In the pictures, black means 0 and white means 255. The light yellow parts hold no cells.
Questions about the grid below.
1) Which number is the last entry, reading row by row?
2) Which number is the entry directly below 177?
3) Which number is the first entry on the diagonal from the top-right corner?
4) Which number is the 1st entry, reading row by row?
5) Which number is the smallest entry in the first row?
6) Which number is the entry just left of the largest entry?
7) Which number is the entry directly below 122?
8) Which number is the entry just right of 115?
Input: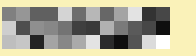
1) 255
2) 43
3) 71
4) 128
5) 51
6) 219
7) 15
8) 63

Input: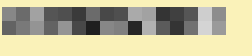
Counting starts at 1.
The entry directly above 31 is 107
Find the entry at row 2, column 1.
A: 99
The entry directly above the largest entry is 206
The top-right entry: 141
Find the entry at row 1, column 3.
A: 162
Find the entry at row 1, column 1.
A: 135
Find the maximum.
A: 212
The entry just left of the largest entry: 113
